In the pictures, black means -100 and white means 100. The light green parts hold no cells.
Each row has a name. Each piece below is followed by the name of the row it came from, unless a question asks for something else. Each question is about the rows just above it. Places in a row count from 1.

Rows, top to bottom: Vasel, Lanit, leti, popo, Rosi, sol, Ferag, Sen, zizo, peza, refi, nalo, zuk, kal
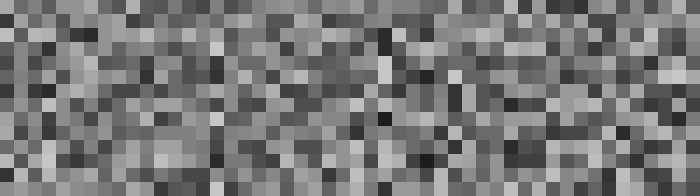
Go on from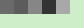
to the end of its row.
-33,-17,-66,-38,-44,43,21,32,43,-17,38,-28,-55,-44,26,-49
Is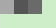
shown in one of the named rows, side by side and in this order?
yes
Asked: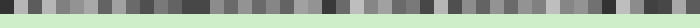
zuk
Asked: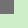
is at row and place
zuk, 43
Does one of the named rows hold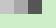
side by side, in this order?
no

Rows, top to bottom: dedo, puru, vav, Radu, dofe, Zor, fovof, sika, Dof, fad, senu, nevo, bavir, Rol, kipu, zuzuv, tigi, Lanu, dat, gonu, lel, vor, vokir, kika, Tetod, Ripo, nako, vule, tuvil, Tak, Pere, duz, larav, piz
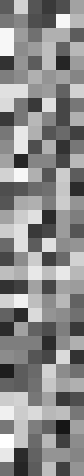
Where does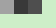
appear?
tuvil
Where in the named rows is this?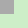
kipu, 2
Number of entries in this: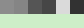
6
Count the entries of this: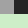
2
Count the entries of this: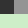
2

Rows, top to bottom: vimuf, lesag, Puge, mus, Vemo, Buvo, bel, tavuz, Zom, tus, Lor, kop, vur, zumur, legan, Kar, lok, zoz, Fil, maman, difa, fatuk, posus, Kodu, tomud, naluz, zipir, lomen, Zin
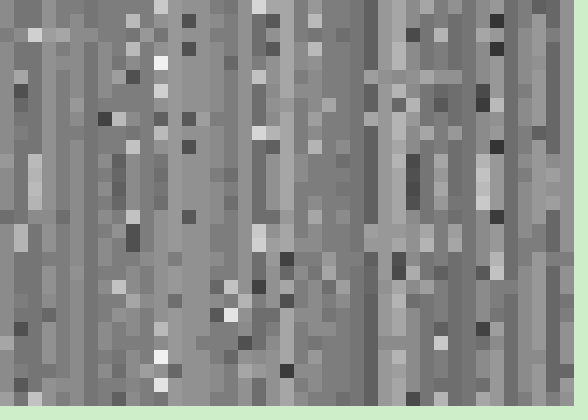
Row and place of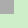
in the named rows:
maman, 30
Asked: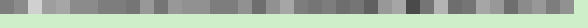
Puge
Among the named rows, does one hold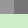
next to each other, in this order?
yes
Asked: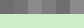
fatuk
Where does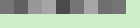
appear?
zumur
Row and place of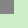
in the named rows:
lomen, 10
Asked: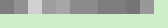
zoz

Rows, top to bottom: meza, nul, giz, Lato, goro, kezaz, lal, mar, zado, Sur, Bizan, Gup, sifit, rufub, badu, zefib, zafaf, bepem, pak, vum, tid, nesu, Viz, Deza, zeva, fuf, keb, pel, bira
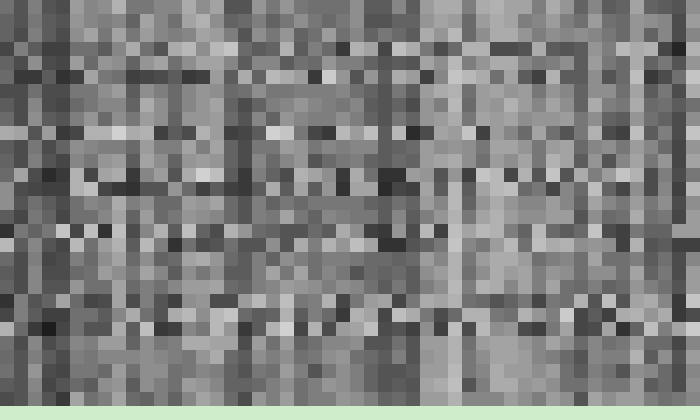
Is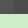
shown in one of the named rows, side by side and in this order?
yes
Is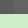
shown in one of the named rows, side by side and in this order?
yes

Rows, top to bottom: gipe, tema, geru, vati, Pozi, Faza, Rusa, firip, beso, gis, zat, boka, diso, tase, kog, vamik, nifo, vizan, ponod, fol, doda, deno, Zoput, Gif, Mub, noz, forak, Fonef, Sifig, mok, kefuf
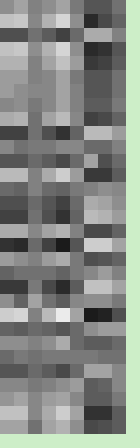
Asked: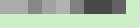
nifo
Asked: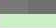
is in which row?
noz
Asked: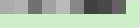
beso
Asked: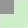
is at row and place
Sifig, 1
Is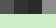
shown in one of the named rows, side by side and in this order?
no
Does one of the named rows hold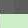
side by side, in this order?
yes

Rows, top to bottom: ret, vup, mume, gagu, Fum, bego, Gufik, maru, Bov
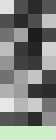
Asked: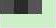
ret
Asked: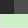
vup
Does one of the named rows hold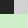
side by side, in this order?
yes
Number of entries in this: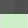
2
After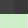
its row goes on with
48

